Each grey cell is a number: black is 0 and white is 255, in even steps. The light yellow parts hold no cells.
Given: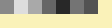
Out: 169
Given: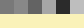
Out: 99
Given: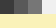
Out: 118
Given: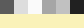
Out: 250
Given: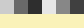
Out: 46
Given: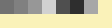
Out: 151
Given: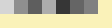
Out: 94
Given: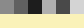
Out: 29
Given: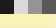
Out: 148
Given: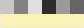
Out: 223
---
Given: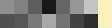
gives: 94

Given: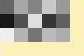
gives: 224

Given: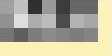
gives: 173

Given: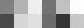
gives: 238

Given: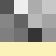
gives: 185

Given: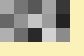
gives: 197

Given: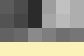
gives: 43

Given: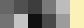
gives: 61
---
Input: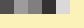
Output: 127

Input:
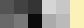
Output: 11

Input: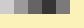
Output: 100

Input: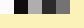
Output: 174

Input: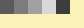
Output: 160

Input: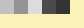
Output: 220

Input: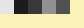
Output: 56

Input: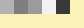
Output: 155
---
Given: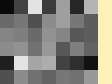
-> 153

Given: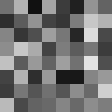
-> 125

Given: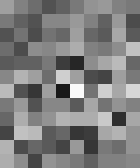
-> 135

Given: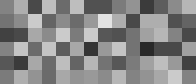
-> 131

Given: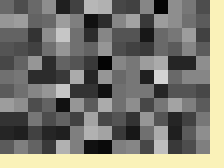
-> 127
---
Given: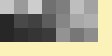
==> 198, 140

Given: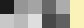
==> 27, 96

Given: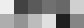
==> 238, 133

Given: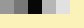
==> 152, 225

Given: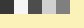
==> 55, 127

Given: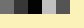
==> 112, 84
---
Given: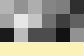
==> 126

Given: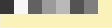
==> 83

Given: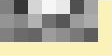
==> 80

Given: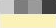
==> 154

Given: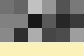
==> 83

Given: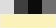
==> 11

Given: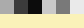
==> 121

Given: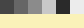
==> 42

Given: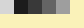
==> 100

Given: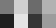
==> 107
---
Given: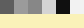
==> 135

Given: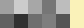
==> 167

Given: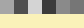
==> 212

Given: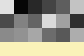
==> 40

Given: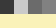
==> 107

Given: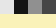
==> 144

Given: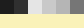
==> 229

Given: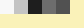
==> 30
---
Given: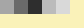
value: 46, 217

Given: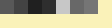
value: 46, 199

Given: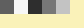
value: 46, 247

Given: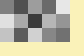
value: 59, 231

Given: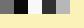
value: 248, 248

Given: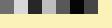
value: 189, 216

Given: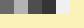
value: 78, 240

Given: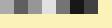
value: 224, 224

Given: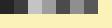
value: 157, 196
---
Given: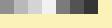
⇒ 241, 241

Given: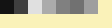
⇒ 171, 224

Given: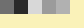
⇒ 216, 216

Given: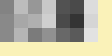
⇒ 207, 226

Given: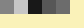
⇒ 24, 198

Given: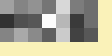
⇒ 252, 252
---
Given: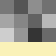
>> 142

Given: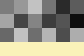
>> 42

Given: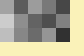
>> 121

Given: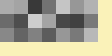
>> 151

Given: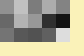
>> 172

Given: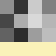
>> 203

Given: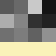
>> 201
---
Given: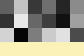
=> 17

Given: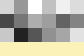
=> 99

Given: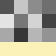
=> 212

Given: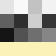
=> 207

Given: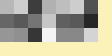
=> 89

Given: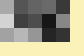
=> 23

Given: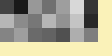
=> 196
